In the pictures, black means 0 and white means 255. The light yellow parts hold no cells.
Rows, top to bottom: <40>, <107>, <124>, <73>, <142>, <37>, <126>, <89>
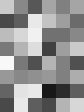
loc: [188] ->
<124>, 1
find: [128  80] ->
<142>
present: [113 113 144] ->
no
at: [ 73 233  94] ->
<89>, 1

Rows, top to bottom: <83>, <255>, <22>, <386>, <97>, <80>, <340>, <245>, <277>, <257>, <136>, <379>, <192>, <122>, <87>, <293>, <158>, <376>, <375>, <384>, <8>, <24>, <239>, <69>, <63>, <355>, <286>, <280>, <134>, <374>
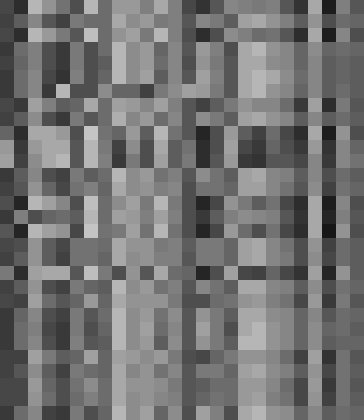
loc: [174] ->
<277>, 9
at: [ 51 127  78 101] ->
<80>, 5
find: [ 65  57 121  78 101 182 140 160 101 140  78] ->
<374>

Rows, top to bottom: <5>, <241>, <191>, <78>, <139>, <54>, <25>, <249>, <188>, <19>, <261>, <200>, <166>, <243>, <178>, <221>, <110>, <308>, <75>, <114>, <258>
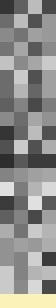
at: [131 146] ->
<166>, 1
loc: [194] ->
<139>, 1
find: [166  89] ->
<78>
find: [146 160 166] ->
<166>
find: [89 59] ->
<200>
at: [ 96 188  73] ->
<5>, 2

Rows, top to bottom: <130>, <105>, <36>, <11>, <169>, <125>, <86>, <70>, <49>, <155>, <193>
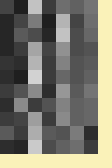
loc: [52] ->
<169>, 1
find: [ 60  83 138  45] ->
<86>
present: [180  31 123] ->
no

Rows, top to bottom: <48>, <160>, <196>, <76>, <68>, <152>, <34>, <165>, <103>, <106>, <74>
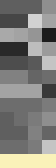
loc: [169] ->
<196>, 1
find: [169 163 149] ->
<196>
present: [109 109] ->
yes
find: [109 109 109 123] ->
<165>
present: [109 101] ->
no
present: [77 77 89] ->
yes

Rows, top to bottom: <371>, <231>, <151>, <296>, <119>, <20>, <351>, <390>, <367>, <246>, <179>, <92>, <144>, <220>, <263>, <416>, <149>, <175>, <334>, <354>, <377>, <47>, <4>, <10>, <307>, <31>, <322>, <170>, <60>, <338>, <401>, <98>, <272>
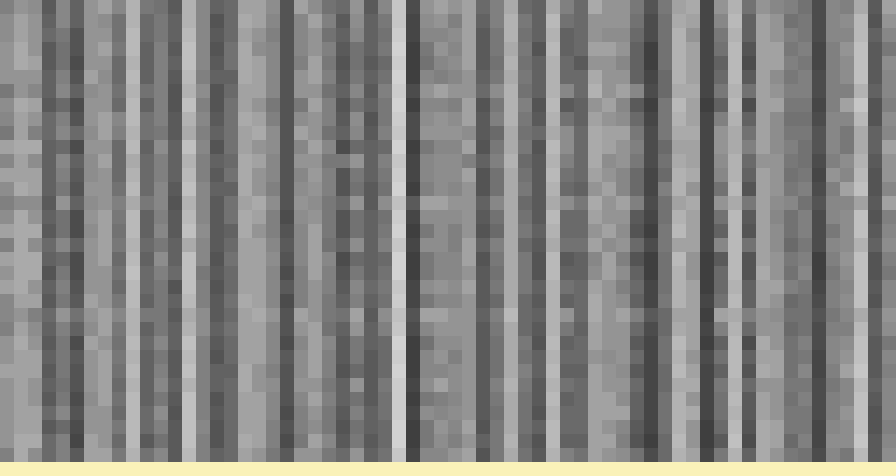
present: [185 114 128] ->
yes
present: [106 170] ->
yes
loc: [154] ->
<144>, 23
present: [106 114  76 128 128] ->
yes
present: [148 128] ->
yes

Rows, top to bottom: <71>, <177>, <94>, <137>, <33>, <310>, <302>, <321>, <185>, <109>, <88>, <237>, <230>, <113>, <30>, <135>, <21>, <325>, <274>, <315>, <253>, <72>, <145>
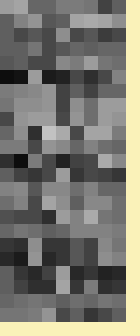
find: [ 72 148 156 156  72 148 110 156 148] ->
<185>
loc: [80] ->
<135>, 1
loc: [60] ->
<94>, 8

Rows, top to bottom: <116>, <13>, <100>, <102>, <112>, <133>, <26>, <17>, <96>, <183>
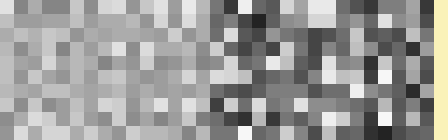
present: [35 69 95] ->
no
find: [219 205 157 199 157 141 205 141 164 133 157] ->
<96>
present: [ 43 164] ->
yes
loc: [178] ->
<100>, 3
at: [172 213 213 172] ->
<183>, 3
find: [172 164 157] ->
<100>
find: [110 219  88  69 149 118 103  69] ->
<100>

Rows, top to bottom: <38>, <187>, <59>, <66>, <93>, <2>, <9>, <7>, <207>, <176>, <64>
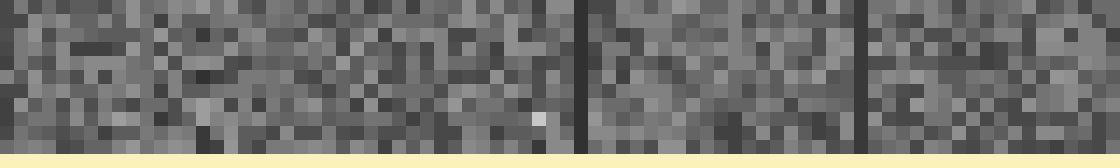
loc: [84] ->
<2>, 60
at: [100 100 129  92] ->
<187>, 6

